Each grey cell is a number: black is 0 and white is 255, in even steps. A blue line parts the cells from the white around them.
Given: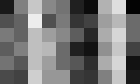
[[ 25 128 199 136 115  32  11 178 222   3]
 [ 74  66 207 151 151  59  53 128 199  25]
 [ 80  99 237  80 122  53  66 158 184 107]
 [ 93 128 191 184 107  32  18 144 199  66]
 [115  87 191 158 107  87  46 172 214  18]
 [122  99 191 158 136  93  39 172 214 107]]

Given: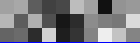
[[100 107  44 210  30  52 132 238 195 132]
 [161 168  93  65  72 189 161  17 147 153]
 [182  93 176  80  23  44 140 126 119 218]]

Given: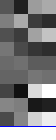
[[ 68  17 218 255]
 [ 74 134 210 237]
 [ 80  60 162 195]
 [ 86  32 156 170]
 [100 100 118 112]
 [106 112  92  92]
 [118  74  53  45]
 [126 170  60  45]
 [134 126  24  32]]

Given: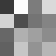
[[ 57 253 124 218]
 [ 97 198 147 182]
 [103 176 160 140]
 [211  77 116 132]]

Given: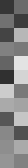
[[ 48 212]
 [ 54 107]
 [ 68 183]
 [ 86 197]
 [100 227]
 [113  60]
 [129 121]
 [136  80]
 [142 170]
 [149 129]
 [170 163]
 [204 121]]

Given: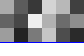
[[100  71 239 177 108 142]
 [157  35 122 197  77  42]
 [171  92  56 212 184  64]]

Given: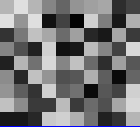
[[ 24  24  39 201 208 175 113  32  51 181]
 [ 32 181 113 216 133 193 107  45 160  87]
 [ 51 120 193 167 107 160  39  24 167  58]
 [133  80  32 208  17  24 187 133  66 216]
 [140  39 193 148  80  87 175  94  10 101]
 [148  94  51 208  94 113  10  87  66 208]
 [181 223 181 133 101 148 160 167  45  66]
 [193 140  58  58 187  58 107  80 167 216]
 [223 148 223  17  66   3 208 126  24 175]]

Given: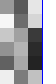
[[ 97 168  35]
 [146 180  43]
 [153  89 230]
 [200 161  58]
 [238 124 193]
 [246 109 214]]
